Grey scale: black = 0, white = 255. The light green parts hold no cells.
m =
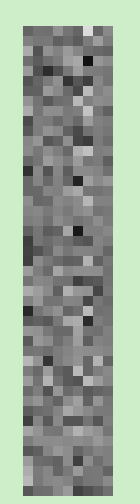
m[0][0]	100
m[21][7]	132
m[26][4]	176
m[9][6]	155
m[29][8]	116
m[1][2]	120
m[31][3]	110
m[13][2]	156
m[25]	[115, 136, 132, 115, 113, 64, 84, 89, 116]
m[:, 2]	[112, 120, 145, 111, 45, 123, 154, 89, 142, 122, 146, 87, 141, 156, 84, 104, 132, 106, 121, 113, 92, 108, 102, 120, 106, 132, 138, 115, 132, 88, 120, 140, 110, 53, 156, 179, 82, 117, 112, 89, 120, 139, 133, 106, 134, 135, 111]
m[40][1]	147
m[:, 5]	[101, 92, 134, 168, 158, 86, 73, 184, 126, 105, 73, 70, 176, 155, 139, 36, 169, 139, 137, 115, 25, 91, 131, 98, 142, 64, 150, 131, 112, 172, 161, 157, 143, 147, 185, 83, 119, 159, 151, 85, 178, 141, 101, 63, 153, 104, 66]
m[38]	[93, 107, 112, 132, 168, 151, 137, 122, 121]
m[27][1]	151
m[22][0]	66
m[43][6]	140
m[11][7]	123
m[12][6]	192
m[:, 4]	[116, 106, 154, 159, 120, 52, 106, 113, 121, 123, 97, 143, 104, 124, 93, 103, 156, 130, 121, 128, 166, 109, 118, 95, 135, 113, 176, 133, 101, 167, 105, 126, 132, 136, 90, 90, 106, 140, 168, 85, 149, 136, 141, 140, 121, 131, 154]
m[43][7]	111
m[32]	[116, 118, 110, 124, 132, 143, 141, 138, 132]
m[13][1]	117
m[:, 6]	[220, 124, 110, 18, 125, 63, 186, 128, 195, 155, 114, 60, 192, 118, 138, 159, 117, 183, 145, 123, 128, 84, 130, 178, 142, 84, 146, 71, 186, 43, 115, 94, 141, 102, 102, 186, 90, 98, 137, 116, 156, 136, 117, 140, 119, 118, 80]
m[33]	[182, 147, 53, 123, 136, 147, 102, 179, 101]
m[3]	[111, 92, 111, 123, 159, 168, 18, 151, 138]
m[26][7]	69
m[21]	[62, 117, 108, 119, 109, 91, 84, 132, 124]
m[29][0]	89
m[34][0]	124
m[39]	[64, 133, 89, 137, 85, 85, 116, 86, 126]
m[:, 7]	[102, 157, 104, 151, 123, 135, 129, 141, 117, 129, 125, 123, 126, 123, 132, 138, 115, 130, 115, 141, 127, 132, 127, 97, 141, 89, 69, 118, 112, 125, 112, 130, 138, 179, 127, 154, 100, 148, 122, 86, 145, 152, 131, 111, 120, 120, 94]
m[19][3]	140

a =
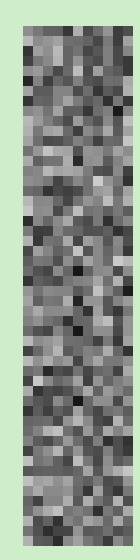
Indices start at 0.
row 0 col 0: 142
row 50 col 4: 69
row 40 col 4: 111
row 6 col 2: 92
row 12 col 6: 148
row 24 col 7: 137
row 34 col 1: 120
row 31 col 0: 184
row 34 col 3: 79
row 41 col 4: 152
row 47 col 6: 173
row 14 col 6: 124
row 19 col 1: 135
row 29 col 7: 171
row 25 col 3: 73
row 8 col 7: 109
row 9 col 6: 104
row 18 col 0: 197
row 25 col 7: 165
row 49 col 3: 50
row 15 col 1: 135
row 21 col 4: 168
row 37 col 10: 148
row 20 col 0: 122
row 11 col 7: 65
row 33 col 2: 172
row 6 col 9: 73
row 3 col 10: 57
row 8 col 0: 135
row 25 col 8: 111
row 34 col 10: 169
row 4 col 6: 75
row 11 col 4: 95
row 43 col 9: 90
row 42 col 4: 101
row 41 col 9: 78
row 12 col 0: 115
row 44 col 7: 87
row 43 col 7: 71

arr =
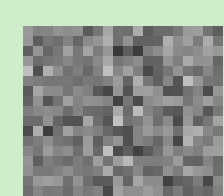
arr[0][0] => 153
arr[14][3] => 129
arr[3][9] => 118
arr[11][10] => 79
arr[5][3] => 118
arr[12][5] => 111
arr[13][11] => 127
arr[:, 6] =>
[91, 139, 163, 116, 104, 122, 128, 145, 108, 166, 138, 156, 157, 112, 119, 110, 121]
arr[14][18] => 142
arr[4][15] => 147
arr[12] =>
[135, 118, 156, 133, 142, 111, 157, 104, 191, 76, 95, 66, 92, 114, 151, 126, 136, 127, 156, 159]
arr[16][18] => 103
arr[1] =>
[151, 92, 118, 110, 130, 102, 139, 149, 175, 111, 146, 97, 98, 100, 175, 142, 159, 124, 171, 117]
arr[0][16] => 154
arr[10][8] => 103
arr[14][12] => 99
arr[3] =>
[151, 108, 117, 123, 135, 120, 116, 138, 169, 118, 128, 141, 97, 99, 149, 127, 170, 145, 147, 102]
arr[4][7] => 129
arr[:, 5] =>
[145, 102, 119, 120, 126, 110, 137, 131, 131, 82, 131, 97, 111, 124, 124, 147, 133]
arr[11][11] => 132
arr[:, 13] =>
[107, 100, 140, 99, 99, 95, 144, 149, 116, 110, 137, 102, 114, 125, 104, 139, 144]
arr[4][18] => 134
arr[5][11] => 174
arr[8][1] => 135
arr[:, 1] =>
[131, 92, 148, 108, 80, 123, 166, 147, 135, 107, 173, 125, 118, 95, 121, 151, 133]
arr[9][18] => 119
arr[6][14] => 81
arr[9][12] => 147
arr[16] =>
[110, 133, 121, 123, 108, 133, 121, 130, 72, 161, 143, 143, 156, 144, 104, 123, 97, 110, 103, 128]
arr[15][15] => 96

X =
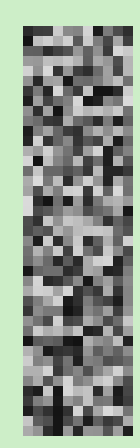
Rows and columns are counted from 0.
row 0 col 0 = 42
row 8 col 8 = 177
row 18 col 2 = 88
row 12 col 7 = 211
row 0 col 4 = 138
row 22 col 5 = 208
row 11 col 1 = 209
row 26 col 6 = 80
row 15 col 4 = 43
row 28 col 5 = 35
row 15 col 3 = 189
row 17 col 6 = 43
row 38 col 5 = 212
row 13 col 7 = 110
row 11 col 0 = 37
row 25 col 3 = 51
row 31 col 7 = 146
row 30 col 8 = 180
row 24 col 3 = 111
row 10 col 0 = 29
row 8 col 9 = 201
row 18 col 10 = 23
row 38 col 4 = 49
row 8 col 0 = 143
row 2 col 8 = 59
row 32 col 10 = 140
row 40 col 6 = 148
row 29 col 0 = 145
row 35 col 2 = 84
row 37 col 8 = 121
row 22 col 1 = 178
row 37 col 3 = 26
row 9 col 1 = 108
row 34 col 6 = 79
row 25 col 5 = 138
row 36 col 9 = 26
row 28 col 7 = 114

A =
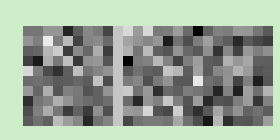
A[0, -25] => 117
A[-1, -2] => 104
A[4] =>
[215, 125, 76, 49, 94, 190, 117, 132, 146, 197, 87, 113, 97, 92, 196, 181, 93, 161, 91, 135, 145, 178, 155, 84, 91]
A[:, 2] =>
[149, 235, 182, 174, 76, 104, 174, 130, 171, 97]
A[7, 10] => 106
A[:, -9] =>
[106, 78, 104, 127, 93, 88, 124, 84, 80, 112]
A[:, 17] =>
[4, 125, 89, 157, 161, 232, 117, 157, 48, 78]
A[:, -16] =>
[197, 197, 197, 197, 197, 197, 197, 197, 197, 197]
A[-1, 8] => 131
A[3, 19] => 87
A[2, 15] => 148
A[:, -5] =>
[125, 93, 134, 176, 145, 147, 129, 80, 113, 46]
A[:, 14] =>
[124, 28, 85, 131, 196, 147, 106, 199, 73, 116]
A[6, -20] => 120
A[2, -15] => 175
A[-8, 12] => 186
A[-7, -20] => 56
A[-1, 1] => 113
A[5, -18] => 194
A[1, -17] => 106
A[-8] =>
[95, 101, 182, 204, 59, 138, 104, 173, 62, 197, 175, 117, 186, 96, 85, 148, 104, 89, 143, 51, 134, 65, 152, 126, 142]
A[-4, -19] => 83
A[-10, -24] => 118
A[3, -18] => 151
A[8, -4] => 147
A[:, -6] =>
[129, 109, 51, 87, 135, 102, 38, 85, 165, 183]
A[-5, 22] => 128
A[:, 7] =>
[123, 138, 173, 151, 132, 194, 98, 97, 144, 113]
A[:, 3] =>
[149, 126, 204, 120, 49, 90, 86, 175, 119, 188]

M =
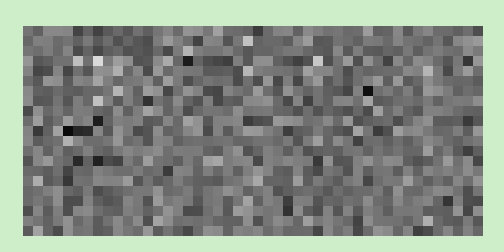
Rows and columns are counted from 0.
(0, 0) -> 116
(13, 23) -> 72
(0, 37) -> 135
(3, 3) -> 113
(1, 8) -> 109
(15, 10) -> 155
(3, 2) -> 95
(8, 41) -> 129
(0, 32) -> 106
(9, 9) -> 128
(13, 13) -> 115
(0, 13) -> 117
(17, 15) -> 129
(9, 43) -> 95
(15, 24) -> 100
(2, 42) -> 112
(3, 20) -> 62
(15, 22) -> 139
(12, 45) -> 95
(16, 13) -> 146
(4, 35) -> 105
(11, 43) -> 97
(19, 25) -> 138
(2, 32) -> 89
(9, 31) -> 106
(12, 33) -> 118
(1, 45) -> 154
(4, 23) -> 126
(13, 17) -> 104
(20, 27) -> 106
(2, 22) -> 87
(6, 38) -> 125
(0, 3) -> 136
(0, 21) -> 107
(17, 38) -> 113
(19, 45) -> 87
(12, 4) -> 95
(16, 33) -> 107
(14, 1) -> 103
